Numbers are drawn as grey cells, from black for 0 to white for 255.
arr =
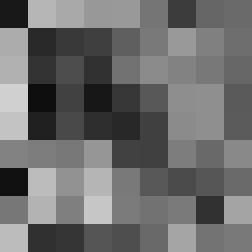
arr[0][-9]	24
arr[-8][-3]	153
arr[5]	[130, 125, 120, 150, 65, 64, 125, 105, 137]
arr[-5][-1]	91
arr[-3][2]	146
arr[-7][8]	103
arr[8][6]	165
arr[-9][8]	106
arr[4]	[195, 32, 73, 46, 40, 64, 139, 143, 91]
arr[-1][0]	188
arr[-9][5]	117
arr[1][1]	41
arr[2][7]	120
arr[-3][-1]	106
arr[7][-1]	164
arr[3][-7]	65
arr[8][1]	48
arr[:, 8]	[106, 110, 103, 90, 91, 137, 106, 164, 121]
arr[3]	[208, 14, 65, 23, 55, 88, 142, 143, 90]
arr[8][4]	78
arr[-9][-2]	102
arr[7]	[119, 179, 127, 198, 123, 114, 122, 49, 164]

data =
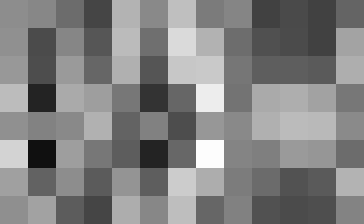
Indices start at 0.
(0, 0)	141
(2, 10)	94
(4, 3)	177
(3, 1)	35
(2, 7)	201
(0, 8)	133
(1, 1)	75
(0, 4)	179
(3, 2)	170
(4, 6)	77
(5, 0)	211
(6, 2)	141
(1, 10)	75
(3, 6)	102
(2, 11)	90
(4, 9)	176
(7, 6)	190
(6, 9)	107
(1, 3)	86
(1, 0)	144
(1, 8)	109
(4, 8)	137
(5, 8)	132
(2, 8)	118
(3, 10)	174
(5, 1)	16
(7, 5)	135
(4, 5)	129
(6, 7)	173
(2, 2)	154
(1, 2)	134
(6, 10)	82

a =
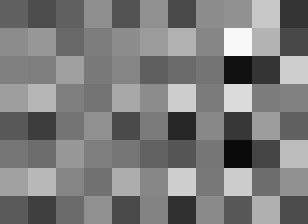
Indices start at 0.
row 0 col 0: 97
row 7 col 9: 176
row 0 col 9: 199
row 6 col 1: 185
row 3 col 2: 126
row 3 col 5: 140
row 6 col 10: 145
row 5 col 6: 86
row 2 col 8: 16
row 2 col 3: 121
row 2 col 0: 128
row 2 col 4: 133
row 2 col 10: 206
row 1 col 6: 177
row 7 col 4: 74
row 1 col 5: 155
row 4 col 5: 122
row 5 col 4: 118
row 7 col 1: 63
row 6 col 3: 113
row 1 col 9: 179
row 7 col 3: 144
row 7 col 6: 48
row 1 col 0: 140
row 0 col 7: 141

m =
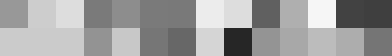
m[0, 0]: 152
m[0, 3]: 122
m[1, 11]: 188
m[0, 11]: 246
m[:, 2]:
[221, 203]
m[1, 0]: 203
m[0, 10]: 175
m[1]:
[203, 203, 203, 147, 200, 118, 103, 213, 38, 148, 168, 188, 173, 117]
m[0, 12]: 66
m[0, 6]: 121

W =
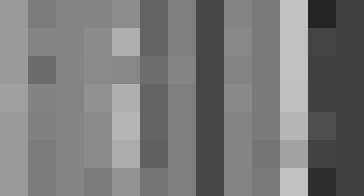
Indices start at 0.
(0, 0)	154
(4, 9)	122
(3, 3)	146
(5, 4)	171
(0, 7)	71
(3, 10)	191
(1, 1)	132
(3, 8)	137
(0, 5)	99
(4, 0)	154
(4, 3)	138
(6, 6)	126
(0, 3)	133
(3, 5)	99
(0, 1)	123
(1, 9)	122
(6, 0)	154
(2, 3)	138
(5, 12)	63
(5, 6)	126
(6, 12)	63
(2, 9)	122
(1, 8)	135

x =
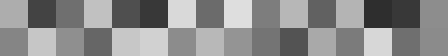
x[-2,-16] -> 173
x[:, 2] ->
[111, 143]
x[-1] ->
[133, 198, 143, 102, 199, 209, 140, 184, 148, 116, 83, 169, 123, 215, 111, 139]
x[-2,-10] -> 217
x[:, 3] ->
[193, 102]

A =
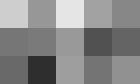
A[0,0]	206
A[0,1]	151
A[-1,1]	46
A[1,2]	153

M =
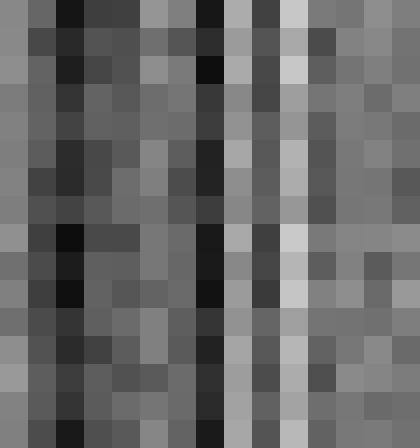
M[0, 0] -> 136
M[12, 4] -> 92
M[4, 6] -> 108
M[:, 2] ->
[21, 41, 30, 51, 67, 44, 42, 67, 13, 28, 16, 52, 43, 60, 52, 25]
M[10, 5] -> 99
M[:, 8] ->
[172, 155, 170, 136, 146, 167, 141, 135, 168, 136, 155, 146, 165, 157, 162, 167]
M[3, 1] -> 96
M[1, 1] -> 72
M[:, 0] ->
[136, 137, 142, 123, 129, 126, 130, 126, 144, 112, 128, 111, 142, 153, 130, 128]
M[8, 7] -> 24
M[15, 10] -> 184
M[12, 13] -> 137
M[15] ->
[128, 76, 25, 79, 89, 134, 99, 26, 167, 84, 184, 98, 120, 122, 113]
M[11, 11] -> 116
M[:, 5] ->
[149, 111, 141, 109, 111, 133, 127, 111, 119, 119, 99, 128, 128, 90, 117, 134]
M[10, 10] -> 197
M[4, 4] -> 95
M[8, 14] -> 139
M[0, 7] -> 23
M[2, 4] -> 81
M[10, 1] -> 62
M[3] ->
[123, 96, 51, 99, 87, 109, 117, 56, 136, 69, 158, 117, 126, 108, 127]
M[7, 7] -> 61
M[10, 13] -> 105
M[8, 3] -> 73
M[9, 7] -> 26
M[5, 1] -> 92
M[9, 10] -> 181
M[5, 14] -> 112
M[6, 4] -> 109
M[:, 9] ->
[65, 84, 72, 69, 93, 87, 92, 98, 63, 69, 58, 101, 87, 76, 97, 84]
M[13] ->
[153, 93, 60, 93, 81, 90, 107, 48, 157, 76, 172, 78, 138, 133, 124]
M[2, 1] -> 99
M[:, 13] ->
[141, 136, 127, 108, 120, 130, 117, 120, 133, 91, 105, 112, 137, 133, 106, 122]
